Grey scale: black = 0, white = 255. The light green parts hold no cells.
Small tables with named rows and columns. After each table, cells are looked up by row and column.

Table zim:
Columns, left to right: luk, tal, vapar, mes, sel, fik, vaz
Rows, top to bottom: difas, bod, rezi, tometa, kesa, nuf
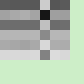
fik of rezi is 108
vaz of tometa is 182
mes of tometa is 182
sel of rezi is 192
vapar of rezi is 109
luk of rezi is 110
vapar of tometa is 181
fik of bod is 159
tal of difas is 88
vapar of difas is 89
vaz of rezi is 110
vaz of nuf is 216
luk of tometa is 181
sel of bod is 22
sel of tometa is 138
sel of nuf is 130
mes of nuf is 217

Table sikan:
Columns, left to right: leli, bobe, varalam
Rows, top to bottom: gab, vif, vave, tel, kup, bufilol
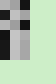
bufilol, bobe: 192
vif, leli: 26
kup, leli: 23
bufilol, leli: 24
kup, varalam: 167
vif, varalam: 164
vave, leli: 182
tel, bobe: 197
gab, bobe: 162
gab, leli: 180

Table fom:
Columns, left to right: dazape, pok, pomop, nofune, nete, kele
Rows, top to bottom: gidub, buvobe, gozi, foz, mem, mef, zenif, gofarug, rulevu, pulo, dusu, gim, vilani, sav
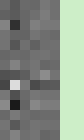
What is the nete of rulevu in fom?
88
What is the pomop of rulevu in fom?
120
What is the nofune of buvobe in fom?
111
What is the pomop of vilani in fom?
107
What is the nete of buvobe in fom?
124
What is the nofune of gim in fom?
105
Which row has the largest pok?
rulevu

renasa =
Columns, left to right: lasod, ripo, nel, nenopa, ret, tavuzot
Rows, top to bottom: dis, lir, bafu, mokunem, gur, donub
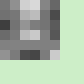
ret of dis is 133
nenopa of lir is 188
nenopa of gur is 129
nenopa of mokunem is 201
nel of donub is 77
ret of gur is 128
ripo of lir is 119
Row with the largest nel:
dis

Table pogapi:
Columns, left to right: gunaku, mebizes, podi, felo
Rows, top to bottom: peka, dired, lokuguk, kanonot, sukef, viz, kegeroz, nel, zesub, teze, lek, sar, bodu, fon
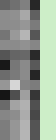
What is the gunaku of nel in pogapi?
108
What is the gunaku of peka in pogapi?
100
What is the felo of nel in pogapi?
37
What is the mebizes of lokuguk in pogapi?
141
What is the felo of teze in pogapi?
54
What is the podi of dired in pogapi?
168
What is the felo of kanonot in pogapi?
86
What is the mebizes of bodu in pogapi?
150
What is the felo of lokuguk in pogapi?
123
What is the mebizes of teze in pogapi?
79
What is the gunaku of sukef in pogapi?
139
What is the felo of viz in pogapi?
41
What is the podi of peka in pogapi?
128
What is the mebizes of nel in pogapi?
122
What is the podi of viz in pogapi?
104
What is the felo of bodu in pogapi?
84
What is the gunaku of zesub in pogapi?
150
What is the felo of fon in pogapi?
85
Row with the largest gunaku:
zesub

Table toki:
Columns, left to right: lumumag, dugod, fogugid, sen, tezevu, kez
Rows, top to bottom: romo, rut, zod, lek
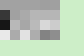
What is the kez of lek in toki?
142
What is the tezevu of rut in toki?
181
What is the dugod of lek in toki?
171
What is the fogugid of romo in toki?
162
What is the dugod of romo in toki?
162
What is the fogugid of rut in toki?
170
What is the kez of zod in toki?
204
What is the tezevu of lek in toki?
131
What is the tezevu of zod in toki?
216
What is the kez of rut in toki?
182
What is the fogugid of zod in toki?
167
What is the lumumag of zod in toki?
22
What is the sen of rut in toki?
182
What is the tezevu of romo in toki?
159
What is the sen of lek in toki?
173
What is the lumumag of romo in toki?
162
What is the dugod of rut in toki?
161
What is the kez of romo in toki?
160
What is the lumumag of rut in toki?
55
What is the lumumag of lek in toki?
233

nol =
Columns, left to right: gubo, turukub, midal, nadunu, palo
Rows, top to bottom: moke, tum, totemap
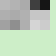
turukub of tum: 171
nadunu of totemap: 213
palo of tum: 198
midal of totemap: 175
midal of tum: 177
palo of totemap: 204
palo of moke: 21
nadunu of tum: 198
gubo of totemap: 161
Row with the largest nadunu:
totemap

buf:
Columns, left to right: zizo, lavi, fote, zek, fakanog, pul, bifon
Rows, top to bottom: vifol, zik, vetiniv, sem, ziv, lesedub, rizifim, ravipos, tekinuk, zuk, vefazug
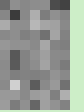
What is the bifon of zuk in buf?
175
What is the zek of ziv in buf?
138
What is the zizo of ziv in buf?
151
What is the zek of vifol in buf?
141
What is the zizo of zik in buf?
135
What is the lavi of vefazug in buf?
124
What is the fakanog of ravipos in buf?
131
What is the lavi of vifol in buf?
143
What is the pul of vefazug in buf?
146
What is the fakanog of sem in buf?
113
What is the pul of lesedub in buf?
138
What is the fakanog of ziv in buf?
167
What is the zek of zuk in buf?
156
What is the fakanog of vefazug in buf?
160
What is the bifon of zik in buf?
132
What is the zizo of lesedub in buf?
143
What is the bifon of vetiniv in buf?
137
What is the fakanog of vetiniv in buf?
165
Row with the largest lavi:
tekinuk

